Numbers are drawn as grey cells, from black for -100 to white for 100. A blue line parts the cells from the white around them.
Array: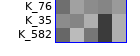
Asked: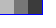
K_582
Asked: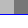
K_582
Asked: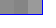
K_76

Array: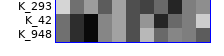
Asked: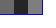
K_293
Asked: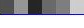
K_42
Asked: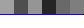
K_42
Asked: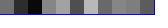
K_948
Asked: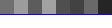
K_293

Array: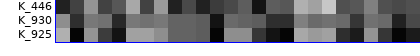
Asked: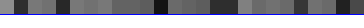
K_930
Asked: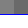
K_930
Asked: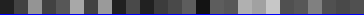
K_446
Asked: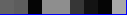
K_925

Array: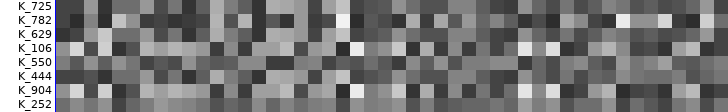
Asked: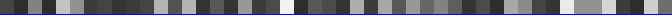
K_782
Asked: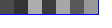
K_782
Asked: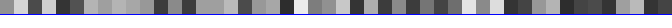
K_904
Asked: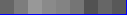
K_252
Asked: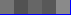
K_252

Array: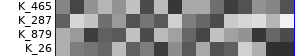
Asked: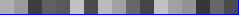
K_879
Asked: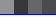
K_879

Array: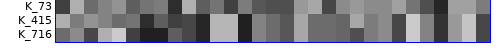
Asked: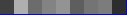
K_73
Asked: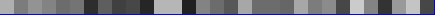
K_415

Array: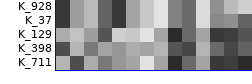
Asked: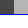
K_398
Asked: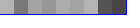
K_398
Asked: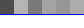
K_398

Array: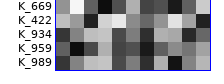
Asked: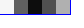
K_669
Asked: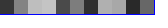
K_934
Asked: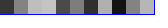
K_989
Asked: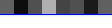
K_669
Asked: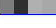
K_934
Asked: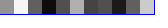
K_669

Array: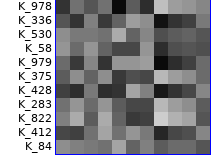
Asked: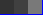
K_336
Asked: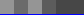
K_283
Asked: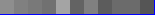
K_84

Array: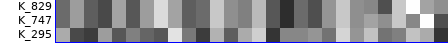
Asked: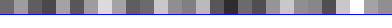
K_829
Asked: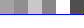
K_747
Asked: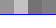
K_295
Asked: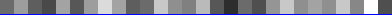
K_747

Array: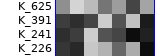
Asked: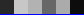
K_226
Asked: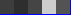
K_391
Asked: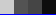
K_241
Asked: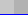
K_226
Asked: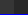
K_226
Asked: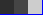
K_391

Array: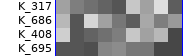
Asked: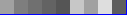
K_317
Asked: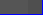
K_695
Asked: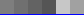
K_317
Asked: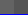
K_317

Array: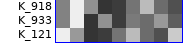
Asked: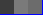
K_933
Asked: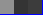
K_918
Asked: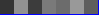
K_933
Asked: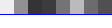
K_918
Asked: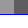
K_933

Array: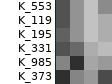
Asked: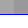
K_985
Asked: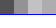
K_119
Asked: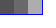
K_331
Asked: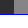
K_373

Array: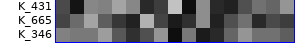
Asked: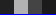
K_665
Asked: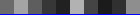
K_665
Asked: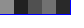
K_665

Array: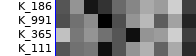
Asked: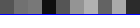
K_111
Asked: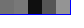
K_111
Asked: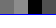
K_991
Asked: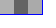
K_111
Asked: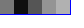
K_111

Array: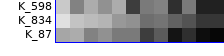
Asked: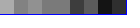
K_87
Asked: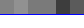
K_87
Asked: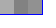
K_87
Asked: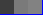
K_598

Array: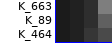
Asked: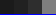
K_663
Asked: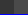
K_464
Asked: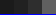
K_89
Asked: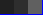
K_89
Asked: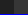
K_464

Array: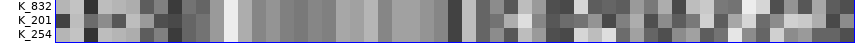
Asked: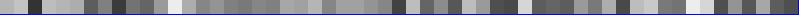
K_832
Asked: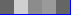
K_254
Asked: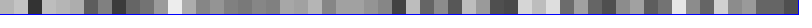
K_254

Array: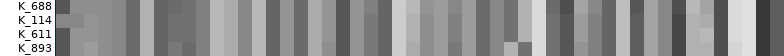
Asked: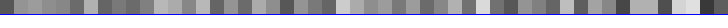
K_893
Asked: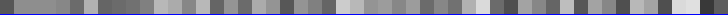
K_688
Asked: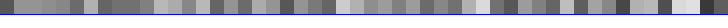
K_611
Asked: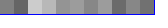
K_688
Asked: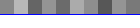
K_893

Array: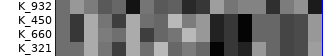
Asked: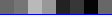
K_660
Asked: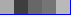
K_660
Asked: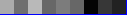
K_321
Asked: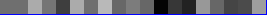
K_321
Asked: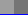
K_932
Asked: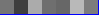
K_450

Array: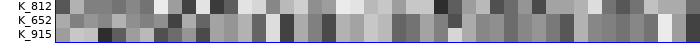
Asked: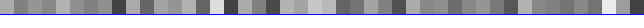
K_652
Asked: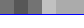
K_812
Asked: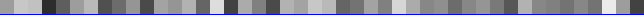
K_915
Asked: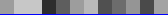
K_812
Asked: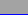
K_812

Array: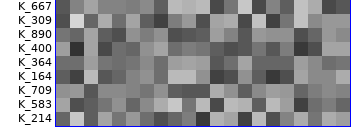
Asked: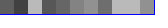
K_164
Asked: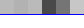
K_667
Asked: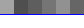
K_583
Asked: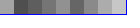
K_583
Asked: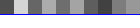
K_309
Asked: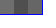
K_214
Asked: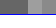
K_364

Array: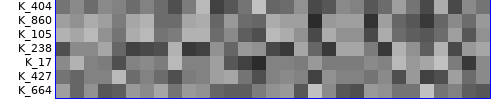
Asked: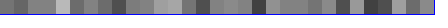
K_427
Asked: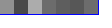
K_105
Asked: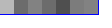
K_427
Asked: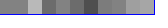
K_427
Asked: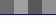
K_105

